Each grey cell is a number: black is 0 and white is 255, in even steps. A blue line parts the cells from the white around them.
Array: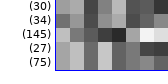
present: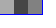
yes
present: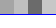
yes
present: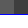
yes

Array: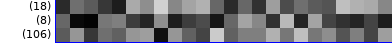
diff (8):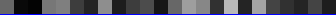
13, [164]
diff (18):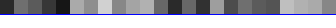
4, [29]
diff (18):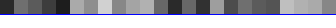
3, [55]
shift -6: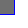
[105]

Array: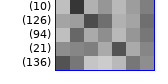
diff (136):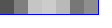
1, [119]
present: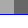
no
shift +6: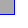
[176]
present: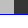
yes
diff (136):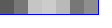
0, [83]

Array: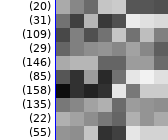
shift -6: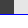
[ 58 224]
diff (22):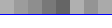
1, [162]
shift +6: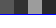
[ 92  55 162  47]
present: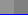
no
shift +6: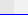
[236 248]
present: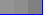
no
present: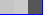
yes

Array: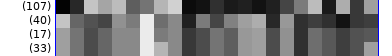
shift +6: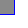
[143]
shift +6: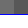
[116  94]

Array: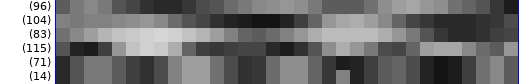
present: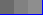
no
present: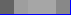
yes
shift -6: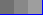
[107 130 152]
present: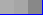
no

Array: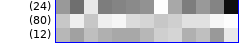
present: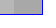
no
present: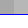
yes
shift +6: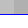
[197 182]

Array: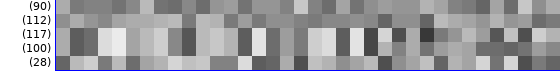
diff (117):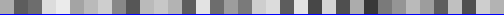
31, [86]
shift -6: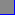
[130]
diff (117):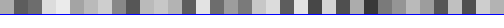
18, [206]
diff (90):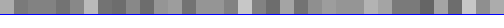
28, [130]

